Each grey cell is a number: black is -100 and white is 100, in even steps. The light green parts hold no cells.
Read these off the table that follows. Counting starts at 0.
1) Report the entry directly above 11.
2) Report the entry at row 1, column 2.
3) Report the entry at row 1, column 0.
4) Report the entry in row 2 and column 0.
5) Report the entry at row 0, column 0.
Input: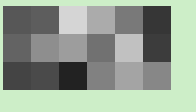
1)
-27
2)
23
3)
-22
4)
-47
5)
-32

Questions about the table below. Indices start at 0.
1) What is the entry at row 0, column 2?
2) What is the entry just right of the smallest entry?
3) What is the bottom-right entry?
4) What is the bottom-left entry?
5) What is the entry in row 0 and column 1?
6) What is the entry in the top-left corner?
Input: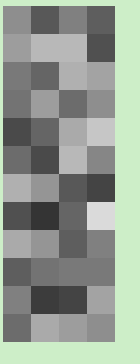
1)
0
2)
-21
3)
11
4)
-15
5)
-31
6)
11

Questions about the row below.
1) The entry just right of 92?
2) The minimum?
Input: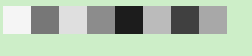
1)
-7
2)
-78

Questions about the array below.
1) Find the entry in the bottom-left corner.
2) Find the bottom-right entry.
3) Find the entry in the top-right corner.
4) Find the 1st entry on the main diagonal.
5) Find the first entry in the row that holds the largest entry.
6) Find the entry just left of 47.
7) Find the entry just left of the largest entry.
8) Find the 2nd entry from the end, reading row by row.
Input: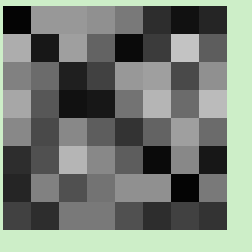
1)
-49
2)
-60
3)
-71
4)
-97
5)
36
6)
-16
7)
-54
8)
-49

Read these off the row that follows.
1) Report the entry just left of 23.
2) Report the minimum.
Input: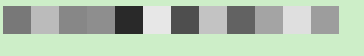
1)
75
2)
-68

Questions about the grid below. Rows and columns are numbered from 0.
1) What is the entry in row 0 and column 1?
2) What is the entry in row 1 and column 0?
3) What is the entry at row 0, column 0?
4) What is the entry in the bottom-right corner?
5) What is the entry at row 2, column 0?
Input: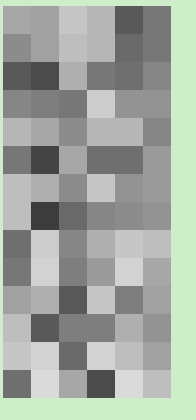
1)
26
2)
10
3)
31
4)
49
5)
-30

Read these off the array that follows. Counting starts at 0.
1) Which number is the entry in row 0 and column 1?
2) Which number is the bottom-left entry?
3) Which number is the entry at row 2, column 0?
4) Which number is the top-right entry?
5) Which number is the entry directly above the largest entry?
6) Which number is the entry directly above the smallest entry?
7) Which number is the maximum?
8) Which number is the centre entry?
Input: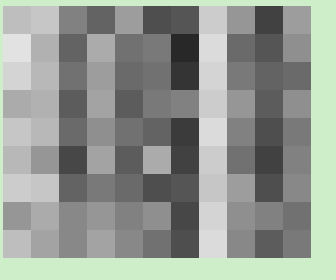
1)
55
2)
49
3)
66
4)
23
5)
49
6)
-33
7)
77
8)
-22

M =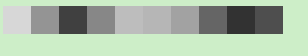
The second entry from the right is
-61
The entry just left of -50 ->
16
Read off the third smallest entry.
-39

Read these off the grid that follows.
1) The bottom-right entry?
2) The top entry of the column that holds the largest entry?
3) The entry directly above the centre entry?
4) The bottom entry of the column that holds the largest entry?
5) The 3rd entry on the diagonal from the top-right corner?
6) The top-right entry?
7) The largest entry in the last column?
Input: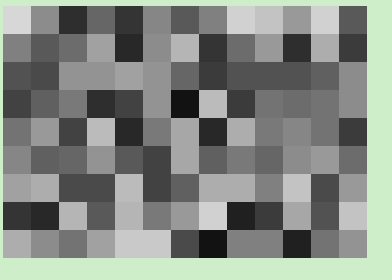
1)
15
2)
69
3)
-86
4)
36
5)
-36
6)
-30
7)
53

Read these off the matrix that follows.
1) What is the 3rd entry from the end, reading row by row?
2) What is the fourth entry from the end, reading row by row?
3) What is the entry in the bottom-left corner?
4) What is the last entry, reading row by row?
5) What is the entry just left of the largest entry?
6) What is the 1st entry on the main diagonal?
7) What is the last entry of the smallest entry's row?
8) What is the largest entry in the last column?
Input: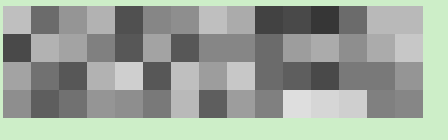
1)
62
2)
68
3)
11
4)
5
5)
0
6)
50
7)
45
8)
56

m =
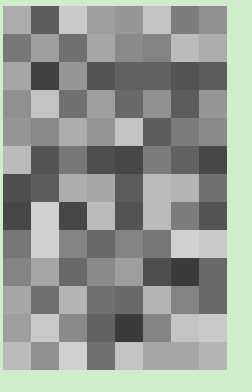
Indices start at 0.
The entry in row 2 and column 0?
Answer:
30
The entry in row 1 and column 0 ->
-7
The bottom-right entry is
41
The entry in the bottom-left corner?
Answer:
47
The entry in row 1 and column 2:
-12
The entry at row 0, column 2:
58
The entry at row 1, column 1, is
24
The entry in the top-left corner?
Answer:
36
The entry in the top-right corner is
13
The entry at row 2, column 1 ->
-49
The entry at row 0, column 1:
-28
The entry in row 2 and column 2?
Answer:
18
